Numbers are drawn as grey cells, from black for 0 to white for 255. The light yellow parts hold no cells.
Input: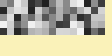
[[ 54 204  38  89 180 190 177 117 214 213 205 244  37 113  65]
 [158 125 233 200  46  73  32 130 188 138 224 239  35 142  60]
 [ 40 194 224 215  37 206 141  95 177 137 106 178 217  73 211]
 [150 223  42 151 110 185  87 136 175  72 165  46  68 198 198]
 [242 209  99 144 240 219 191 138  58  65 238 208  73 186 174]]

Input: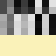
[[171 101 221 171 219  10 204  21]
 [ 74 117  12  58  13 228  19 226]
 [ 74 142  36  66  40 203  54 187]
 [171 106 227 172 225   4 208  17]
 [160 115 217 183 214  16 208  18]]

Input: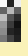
[[119  67  33]
 [251  35 239]
 [100 185  95]
 [191  84  43]
 [152  59  17]
 [140  37  27]]

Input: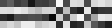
[[197 216 197 237 237 196 210 222  46 227  36  46 199  88  57  31]
 [ 75  94  60  72  23  62  59  77 247  73 222 217  72 216 227 213]
 [223 220 235 225 201 185 211 214  53 190  51  30 231  36  53  55]
 [ 45  29  73  71  78  76  58  10 207  72 205 247  76 164 233 225]]

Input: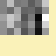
[[144 111 172  84 121  17 153]
 [133 189 120 126  93 119 198]
 [131 108 164 100 106  80 149]
 [162 201 176  82 122   8 254]
 [146 194 130 104 147  36 211]]

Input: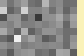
[[124  93 140 148 153 112 119  99 166 161  93]
 [156 116 139 158 114 106 181 130 138 110 112]
 [206  99 120 209 132 131 145 113 142 101 130]
 [ 80 145 148 102 126  57 143 145 167 126 160]
 [138 129 149 126 127 137 128 139 153 103 153]
 [169 134  99 175  97 122 147 147 132 110 113]
 [108  88 240 138 161 134  92 107 145 110 143]
 [143 128 147 123 132 137 133 139 136 108 152]]
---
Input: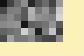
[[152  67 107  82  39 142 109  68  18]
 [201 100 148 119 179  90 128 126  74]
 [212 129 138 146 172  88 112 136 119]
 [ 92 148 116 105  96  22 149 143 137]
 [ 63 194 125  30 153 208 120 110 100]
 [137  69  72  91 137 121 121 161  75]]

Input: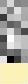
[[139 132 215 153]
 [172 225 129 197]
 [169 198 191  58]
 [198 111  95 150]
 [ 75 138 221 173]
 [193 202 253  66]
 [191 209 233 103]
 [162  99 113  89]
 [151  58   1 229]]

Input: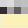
[[192 188 220 214]
 [173  93 162  46]]

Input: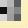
[[ 91 181 204]
 [133 162  16]
 [ 93 157 214]]

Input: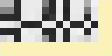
[[241 174 235 235  43 238  40 126 235 235 233  43 187 186]
 [231 123 234 235  36 235  42  71 232 235 233  42 133 134]
 [235  41 231 233  40 237  55  39 231 237 233  40  42  42]
 [ 37 236  41  41 234  36 232 233  41  37  40 216 231 236]
 [234  43 242 237  42 231  40  40 234 232 239  40  39  41]
 [232 207 223 231  43 228  44 151 225 237 235  40 227 214]]

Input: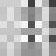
[[ 63 179 234  64 233 207 205 206]
 [135 220 163 135 162 194 225 197]
 [129 218 169 129 168 196 225 199]
 [ 81 198 245  82 243 225 196 224]
 [163 221 164 162 162 195 198 197]
 [ 75 192 251  76 249 221 190 219]
 [140 215 158 140 156 189 220 192]
 [148 207 150 147 149 182 213 184]]

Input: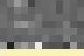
[[ 93 100 109  88 108 105 101  70 128 154 117 101]
 [106  98 107  87 107 103 104  98 112 120  98 107]
 [109  98 103 106 105 103 119 102 102 107 100 112]
 [ 86  93 123  99  91  92 115 127 150 140 107 112]
 [ 97 117 117 111 105 108 108 117 105 108 104  99]
 [104 102 124  96 100 119 100 103 100  94 103  96]
 [ 92 152  63  84  82  89 234 127 156 133  34 151]]
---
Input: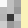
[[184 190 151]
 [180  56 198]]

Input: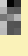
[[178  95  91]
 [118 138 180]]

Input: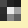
[[ 44 235 163]
 [ 40 133  94]]

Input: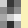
[[140  93 143]
 [168 204 241]]

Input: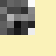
[[121  68  69]
 [ 80 180 128]]

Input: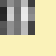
[[ 36 201 109]
 [ 40 206 113]]

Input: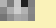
[[135 175 205]
 [117 145 168]]

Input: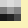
[[121 154 131]
 [ 24  37  72]]

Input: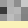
[[ 58 180 184]
 [148 189 173]]
